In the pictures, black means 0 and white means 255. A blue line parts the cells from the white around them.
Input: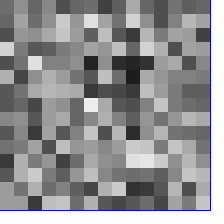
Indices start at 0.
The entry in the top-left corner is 109
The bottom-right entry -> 196
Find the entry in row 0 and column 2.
102
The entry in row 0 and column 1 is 143
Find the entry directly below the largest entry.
135
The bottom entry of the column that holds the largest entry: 176
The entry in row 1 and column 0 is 102
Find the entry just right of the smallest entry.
169
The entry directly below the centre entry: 176
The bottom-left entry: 156
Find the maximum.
237
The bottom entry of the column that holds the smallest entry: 87
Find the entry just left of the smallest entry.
109
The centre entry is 169
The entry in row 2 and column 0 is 79
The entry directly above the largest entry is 58
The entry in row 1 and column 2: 109
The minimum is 29
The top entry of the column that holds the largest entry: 109
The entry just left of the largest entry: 102
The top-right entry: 102
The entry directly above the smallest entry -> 36

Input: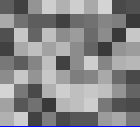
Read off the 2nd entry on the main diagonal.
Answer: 113
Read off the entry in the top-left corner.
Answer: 93
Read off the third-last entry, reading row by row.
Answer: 156
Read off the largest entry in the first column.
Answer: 212
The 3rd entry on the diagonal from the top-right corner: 140
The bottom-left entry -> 177
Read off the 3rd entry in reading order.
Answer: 148
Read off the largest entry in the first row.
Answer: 212
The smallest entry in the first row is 65
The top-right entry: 80
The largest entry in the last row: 206
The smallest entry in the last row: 65
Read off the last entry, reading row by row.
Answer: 120
